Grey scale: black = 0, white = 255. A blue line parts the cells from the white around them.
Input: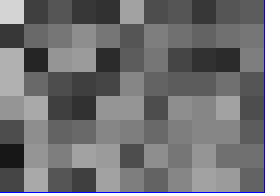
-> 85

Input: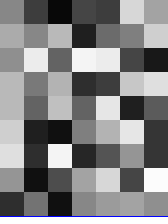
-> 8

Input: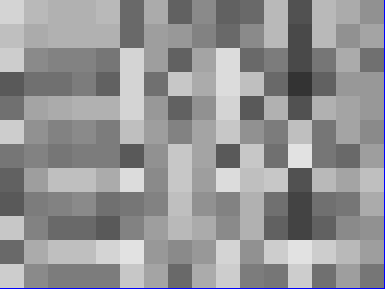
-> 177

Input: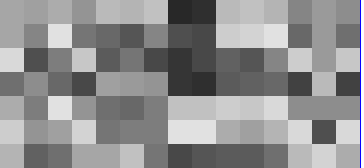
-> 172

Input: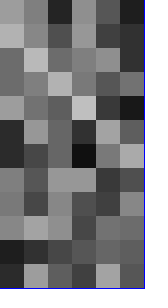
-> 36

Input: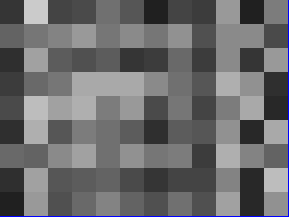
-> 68

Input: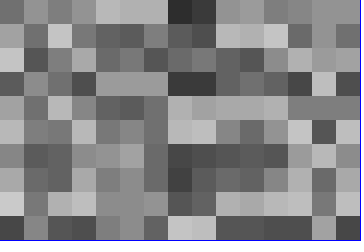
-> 126

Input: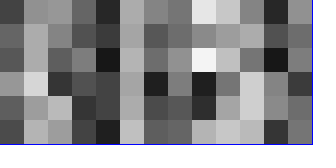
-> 151
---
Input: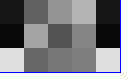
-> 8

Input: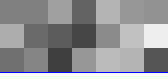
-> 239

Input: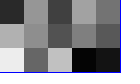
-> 88

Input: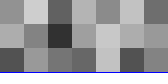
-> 153

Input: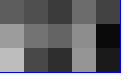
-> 10

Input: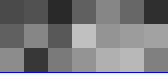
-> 162

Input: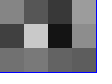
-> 141

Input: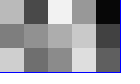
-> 65
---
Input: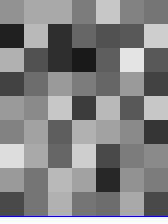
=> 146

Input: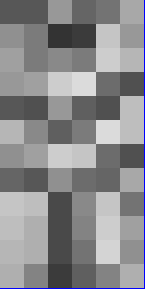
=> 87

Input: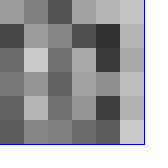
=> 155

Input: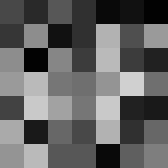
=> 72

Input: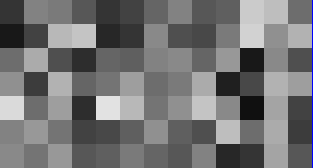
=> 52
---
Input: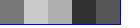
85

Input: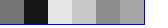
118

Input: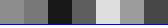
71

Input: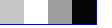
157

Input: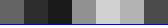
46

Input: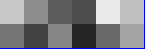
66

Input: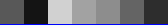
45

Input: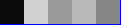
135
